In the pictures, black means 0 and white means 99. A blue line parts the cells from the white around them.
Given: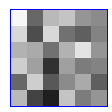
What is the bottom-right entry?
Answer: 58
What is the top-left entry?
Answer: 96
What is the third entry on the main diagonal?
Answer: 44
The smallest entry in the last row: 12
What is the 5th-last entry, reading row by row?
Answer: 26
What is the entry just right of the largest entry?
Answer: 40
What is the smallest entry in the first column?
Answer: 40
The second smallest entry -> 19

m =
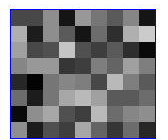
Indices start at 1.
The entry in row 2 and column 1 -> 68
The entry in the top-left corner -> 28
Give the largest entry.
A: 79
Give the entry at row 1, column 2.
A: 28
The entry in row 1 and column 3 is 55
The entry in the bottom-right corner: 15
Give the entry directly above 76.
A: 35
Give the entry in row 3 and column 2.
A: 28
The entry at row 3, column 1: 62
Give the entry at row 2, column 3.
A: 55
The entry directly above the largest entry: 8
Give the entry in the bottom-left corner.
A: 55
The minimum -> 1
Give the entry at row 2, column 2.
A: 11
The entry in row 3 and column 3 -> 31
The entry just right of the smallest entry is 46
